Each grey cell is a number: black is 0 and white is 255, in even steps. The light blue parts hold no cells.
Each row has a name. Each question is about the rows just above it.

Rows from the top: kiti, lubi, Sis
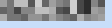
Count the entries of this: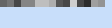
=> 15
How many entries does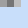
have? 3
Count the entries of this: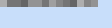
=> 14
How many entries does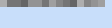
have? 15
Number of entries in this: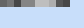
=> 10

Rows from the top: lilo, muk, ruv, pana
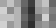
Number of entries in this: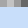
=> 4
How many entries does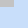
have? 2
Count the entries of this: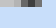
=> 6
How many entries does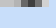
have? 7
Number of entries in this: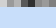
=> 8
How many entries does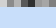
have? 8
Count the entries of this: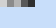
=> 5

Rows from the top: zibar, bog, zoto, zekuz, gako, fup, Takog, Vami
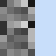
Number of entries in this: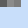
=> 3
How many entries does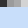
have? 4
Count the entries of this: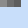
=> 3
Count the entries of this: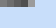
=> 5
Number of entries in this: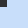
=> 1
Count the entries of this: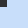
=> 1

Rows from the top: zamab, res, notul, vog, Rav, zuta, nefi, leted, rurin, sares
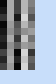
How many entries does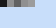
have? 5
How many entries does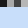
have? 4
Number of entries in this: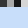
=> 4
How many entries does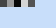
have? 5
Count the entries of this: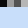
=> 4

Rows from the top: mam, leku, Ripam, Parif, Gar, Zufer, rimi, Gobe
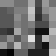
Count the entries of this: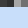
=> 4
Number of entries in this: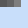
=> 3
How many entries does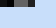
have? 5
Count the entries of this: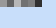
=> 6
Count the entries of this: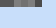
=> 6
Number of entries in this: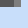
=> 3
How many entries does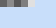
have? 5

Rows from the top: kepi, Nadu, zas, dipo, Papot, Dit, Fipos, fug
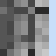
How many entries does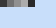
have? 5
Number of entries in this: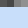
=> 4
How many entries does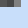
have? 3

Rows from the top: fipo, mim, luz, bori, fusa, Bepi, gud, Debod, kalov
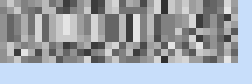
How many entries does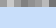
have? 8
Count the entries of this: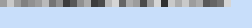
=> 33
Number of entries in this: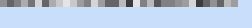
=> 34
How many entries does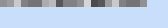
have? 21
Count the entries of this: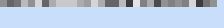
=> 31

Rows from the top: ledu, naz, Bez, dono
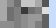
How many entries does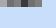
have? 6
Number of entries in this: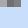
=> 3
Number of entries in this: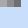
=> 3
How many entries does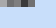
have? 5
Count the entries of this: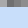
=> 4
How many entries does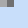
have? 2
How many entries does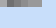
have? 6

